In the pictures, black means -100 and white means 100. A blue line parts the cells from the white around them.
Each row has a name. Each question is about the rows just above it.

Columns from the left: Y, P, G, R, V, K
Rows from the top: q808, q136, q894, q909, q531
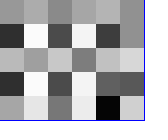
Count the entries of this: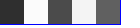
5
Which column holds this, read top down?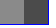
G
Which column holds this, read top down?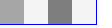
R

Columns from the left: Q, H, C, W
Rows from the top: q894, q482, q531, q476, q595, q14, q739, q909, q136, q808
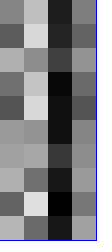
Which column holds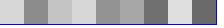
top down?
H
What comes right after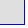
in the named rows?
[-99]
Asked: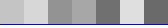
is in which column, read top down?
H
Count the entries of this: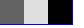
3

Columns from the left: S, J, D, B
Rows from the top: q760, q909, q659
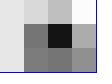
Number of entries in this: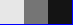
3
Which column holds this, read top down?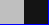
D
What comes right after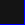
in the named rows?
[35]
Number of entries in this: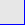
1
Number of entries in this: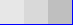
3
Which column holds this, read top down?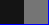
D
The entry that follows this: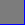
[-8]

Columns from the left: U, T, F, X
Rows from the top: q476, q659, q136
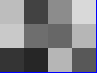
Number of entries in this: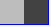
2
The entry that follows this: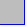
[-48]
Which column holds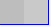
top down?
U
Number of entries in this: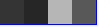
4
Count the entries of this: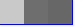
3

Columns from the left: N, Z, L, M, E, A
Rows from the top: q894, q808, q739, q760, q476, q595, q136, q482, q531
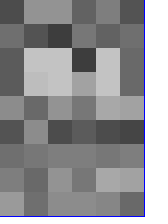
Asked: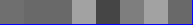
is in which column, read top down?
A
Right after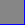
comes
[-18]
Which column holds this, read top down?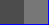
E
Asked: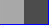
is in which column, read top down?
E
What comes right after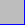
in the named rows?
[53]
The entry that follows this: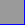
[-13]
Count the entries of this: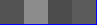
4

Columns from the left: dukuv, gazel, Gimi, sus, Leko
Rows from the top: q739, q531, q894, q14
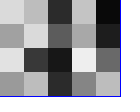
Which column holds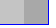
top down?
sus
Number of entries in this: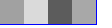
4
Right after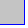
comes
[-93]
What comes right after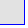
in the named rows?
[-56]
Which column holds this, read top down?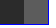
Gimi
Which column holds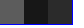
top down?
Gimi

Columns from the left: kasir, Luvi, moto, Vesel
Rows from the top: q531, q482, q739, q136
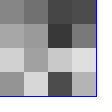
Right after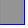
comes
[69]
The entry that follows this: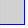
[26]

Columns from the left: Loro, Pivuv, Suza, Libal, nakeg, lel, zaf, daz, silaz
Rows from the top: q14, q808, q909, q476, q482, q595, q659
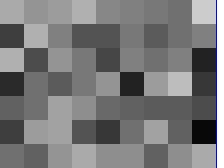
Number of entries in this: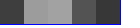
5
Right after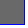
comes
[-24]
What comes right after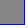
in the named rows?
[0]

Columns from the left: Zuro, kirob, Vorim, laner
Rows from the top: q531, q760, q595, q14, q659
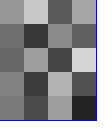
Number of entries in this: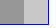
2
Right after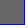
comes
[24]
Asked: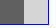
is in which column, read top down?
laner
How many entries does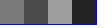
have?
4
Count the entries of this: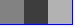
3
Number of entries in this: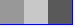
3
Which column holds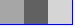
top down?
laner

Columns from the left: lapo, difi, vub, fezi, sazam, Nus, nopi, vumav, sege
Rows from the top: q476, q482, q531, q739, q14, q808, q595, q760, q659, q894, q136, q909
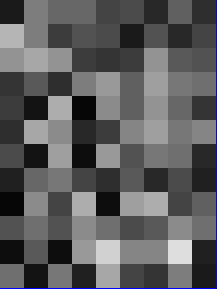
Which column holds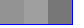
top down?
nopi
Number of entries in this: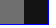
2
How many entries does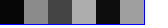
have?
6
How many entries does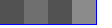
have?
4
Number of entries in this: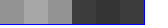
6
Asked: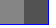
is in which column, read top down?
Nus

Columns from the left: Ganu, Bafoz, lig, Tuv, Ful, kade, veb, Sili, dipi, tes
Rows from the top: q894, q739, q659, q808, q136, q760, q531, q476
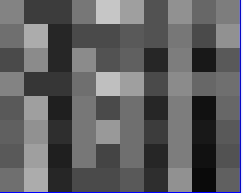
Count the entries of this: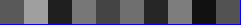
10
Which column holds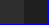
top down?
lig
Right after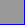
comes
[-13]
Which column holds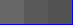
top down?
tes
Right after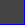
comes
[-13]
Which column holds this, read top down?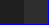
lig

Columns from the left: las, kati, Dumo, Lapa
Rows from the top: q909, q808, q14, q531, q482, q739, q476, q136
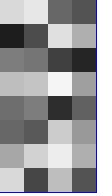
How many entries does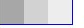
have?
3
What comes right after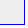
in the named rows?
[37]
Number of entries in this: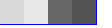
4

